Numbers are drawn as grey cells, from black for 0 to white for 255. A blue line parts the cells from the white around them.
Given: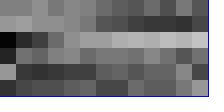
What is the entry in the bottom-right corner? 151
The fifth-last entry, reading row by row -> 107
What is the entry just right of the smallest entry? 42
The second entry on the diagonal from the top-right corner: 50
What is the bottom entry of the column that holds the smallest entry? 50
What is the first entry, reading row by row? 128
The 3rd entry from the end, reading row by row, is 93
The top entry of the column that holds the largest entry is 85
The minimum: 4
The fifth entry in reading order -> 135
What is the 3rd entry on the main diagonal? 64
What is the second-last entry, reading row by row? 120
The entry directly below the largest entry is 113
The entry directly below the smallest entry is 36
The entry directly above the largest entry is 71
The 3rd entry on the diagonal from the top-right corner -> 188
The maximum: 195
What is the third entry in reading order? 143

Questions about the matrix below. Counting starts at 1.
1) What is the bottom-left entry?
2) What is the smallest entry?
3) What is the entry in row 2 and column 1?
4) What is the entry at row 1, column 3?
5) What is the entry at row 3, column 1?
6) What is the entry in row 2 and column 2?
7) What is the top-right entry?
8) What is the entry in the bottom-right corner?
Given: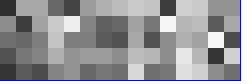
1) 53
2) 47
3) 140
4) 168
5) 111
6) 60
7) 147
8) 111

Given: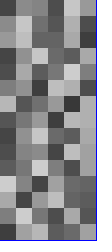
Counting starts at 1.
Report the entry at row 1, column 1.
69
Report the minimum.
56
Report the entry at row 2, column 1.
139
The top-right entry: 153
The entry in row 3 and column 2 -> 190
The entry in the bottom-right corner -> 161
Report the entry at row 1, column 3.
132
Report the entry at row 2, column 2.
198
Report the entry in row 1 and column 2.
139
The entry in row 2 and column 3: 112
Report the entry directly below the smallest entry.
183
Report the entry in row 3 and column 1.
153
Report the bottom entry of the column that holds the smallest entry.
106
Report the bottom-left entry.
62

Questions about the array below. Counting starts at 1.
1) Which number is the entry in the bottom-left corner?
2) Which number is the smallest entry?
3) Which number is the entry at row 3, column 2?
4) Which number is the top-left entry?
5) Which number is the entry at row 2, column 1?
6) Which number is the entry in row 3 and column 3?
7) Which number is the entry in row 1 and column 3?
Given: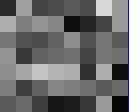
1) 90
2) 6
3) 83
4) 42
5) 173
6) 77
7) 69

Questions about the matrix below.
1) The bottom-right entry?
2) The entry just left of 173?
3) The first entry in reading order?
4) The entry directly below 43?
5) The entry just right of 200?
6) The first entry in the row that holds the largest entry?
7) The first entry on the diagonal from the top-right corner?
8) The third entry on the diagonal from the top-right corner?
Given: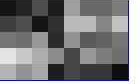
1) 14
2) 200
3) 21
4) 139
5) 173
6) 227
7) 125
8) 91

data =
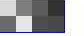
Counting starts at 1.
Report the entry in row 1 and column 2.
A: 126
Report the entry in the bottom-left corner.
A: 107
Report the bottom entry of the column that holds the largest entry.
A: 230

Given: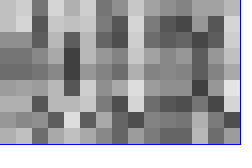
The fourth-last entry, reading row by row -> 101
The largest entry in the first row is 213
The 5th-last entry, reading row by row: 101
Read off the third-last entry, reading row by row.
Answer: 184
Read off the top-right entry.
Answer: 184
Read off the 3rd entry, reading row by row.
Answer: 117
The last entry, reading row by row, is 156
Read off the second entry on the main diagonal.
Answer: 213
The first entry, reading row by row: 192
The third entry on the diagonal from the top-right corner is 71
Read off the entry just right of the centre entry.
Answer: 176
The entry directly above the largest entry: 169
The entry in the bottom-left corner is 176
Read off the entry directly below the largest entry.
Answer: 213
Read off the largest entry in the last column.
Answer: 228
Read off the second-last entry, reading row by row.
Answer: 109
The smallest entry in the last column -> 78
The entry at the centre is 109
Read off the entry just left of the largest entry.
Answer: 150
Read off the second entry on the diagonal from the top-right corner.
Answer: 85
